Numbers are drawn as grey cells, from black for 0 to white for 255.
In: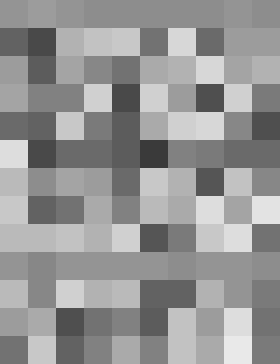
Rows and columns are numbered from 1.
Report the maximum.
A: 233
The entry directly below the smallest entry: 200
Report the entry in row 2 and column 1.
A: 98
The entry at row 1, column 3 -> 148
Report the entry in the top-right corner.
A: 141
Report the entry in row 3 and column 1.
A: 156
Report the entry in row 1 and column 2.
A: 156
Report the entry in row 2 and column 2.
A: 73
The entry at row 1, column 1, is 148
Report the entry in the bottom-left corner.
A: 114
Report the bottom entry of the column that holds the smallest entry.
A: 129
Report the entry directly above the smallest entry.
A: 170
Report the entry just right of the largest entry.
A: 122
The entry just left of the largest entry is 170
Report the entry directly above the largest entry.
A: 221
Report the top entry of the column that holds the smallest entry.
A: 141

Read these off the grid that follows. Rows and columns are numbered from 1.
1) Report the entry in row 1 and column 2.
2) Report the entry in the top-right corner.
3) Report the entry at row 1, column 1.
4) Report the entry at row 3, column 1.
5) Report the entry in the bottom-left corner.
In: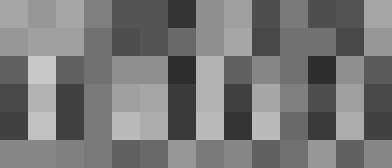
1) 151
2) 166
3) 166
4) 97
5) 135

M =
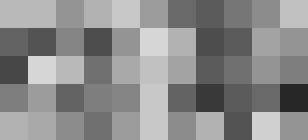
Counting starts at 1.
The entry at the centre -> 193
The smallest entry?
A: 39
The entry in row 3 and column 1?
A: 71
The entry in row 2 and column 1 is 99
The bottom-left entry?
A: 177
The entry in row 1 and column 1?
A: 185
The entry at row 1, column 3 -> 148
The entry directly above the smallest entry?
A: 126
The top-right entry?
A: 193
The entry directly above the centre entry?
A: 214
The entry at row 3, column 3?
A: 185
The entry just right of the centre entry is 163

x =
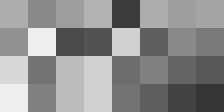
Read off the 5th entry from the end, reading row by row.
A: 208
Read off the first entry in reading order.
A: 173
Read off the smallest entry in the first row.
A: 59
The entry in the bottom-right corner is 53
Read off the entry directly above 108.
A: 208
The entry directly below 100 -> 66
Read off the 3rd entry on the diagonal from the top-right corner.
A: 129
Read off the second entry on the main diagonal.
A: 239
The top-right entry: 165
